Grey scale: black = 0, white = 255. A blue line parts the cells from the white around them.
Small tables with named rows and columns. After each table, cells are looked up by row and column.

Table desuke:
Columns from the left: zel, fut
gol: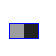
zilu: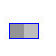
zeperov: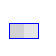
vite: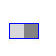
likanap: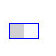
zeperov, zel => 210
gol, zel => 158
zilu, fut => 189
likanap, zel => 209
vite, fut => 131
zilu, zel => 148
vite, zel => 216
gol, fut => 34
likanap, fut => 251
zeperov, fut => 229
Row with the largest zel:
vite

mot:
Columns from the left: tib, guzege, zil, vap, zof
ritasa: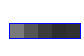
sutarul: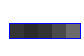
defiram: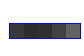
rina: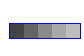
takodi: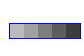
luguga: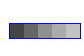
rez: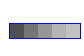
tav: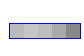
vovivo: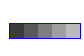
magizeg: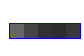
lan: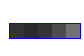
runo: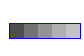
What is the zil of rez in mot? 150
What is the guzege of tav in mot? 197
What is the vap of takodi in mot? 93
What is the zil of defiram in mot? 48
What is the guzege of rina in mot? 100
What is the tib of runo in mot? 78
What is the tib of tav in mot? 186
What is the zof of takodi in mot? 61
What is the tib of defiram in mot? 57

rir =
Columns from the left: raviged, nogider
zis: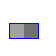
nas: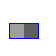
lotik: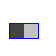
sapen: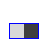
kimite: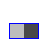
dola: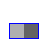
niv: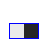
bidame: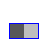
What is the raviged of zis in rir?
162
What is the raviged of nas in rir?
159
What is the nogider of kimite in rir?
73
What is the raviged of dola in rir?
175
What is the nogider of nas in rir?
96
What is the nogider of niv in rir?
39
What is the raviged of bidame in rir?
88
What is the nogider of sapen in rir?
62
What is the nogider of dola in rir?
99
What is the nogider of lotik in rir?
194
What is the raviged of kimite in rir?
189
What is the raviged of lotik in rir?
68
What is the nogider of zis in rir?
113
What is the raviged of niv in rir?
234
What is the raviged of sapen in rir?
216
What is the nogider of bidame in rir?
190
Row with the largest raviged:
niv

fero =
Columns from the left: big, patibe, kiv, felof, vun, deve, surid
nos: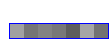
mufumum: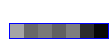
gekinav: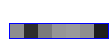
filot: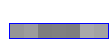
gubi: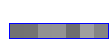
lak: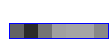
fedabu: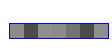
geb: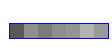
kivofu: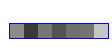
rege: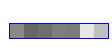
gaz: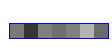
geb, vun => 148
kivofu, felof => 83
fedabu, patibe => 75
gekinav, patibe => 45
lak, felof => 160
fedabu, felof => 139
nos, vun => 93
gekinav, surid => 30
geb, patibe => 143
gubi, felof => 147
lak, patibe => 42

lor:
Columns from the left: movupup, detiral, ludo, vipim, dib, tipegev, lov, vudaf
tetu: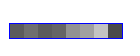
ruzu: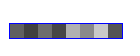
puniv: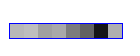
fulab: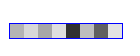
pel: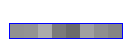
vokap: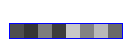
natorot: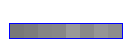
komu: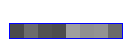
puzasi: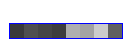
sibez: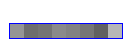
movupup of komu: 75
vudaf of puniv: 175
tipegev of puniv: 98
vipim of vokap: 60
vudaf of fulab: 227
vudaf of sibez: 183
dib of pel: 107
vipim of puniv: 169
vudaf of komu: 107
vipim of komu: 77
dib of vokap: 200
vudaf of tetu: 74
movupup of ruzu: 96
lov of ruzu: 201
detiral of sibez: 109
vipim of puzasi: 61
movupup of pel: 145
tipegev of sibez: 118
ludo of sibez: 116
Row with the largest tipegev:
fulab

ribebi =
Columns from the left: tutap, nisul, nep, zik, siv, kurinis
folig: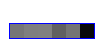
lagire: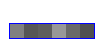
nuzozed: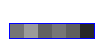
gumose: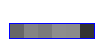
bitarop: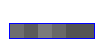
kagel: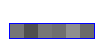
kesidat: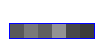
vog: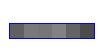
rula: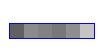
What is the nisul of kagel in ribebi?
79
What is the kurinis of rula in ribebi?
196
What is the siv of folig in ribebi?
116
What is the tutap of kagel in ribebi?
118
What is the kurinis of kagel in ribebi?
107
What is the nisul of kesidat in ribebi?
121
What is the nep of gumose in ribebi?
123
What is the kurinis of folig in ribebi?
9
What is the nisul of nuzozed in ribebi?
155
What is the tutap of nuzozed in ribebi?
117
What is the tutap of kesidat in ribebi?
89
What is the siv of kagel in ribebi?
143
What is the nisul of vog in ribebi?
121
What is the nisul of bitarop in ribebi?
91
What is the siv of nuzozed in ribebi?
95
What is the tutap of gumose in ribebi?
103
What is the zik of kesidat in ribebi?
147
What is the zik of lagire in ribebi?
152

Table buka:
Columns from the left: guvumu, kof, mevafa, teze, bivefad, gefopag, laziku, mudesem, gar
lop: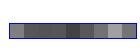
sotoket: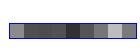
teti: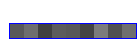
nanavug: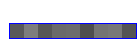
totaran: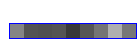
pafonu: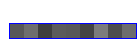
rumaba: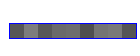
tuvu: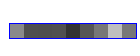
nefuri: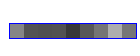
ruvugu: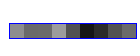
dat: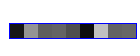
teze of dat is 100
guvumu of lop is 127
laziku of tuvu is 119
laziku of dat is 193
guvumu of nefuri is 134
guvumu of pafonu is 88
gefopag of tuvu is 86
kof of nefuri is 83
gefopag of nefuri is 88
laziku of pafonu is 124
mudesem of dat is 99
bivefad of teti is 88

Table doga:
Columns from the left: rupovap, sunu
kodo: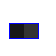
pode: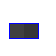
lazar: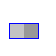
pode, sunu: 54
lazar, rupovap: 195
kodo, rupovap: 24
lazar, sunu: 152
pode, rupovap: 64
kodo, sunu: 51

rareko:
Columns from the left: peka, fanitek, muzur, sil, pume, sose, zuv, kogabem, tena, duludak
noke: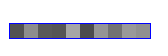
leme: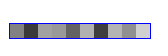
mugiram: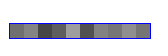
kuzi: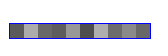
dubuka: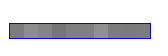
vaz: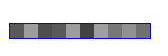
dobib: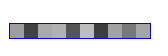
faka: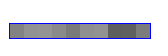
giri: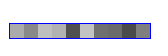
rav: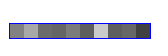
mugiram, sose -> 81
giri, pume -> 80
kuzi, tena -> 138
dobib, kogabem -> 162
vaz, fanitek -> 157
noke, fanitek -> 141
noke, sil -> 85
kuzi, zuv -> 175
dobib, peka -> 158
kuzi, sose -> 78
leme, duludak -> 208
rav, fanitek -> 168
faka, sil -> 138
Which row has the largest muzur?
giri

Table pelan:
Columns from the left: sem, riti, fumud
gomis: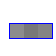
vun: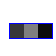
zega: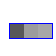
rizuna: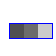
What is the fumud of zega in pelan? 167
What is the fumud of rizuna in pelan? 203
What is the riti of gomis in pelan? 120
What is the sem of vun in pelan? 56
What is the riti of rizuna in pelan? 108
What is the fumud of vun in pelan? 12
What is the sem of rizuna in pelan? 80
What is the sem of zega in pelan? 88
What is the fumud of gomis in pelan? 132
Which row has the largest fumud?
rizuna

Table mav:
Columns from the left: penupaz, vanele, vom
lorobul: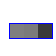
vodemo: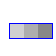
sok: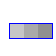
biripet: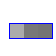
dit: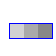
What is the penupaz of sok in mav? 198
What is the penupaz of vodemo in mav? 208
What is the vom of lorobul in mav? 58
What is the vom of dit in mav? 136
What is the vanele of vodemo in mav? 174
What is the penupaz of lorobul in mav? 127
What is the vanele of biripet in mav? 120
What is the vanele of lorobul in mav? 123
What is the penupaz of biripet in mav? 171
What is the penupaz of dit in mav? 210
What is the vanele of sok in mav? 169
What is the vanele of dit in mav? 170
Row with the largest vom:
sok

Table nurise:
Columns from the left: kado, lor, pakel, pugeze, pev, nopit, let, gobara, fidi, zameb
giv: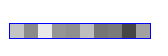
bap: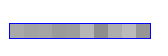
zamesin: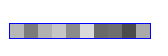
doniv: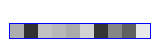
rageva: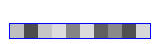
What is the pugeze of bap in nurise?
154
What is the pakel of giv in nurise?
233
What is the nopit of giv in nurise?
190
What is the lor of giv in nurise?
138
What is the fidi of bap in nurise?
187
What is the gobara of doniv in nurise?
134
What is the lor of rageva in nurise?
76
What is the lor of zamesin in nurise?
123
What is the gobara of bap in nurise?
173
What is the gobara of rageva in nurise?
138
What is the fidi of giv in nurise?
70
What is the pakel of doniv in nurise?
194
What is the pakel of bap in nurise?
164
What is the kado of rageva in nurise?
191
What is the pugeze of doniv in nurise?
184
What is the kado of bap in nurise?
169
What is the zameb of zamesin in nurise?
170
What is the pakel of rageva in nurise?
198
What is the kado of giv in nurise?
196

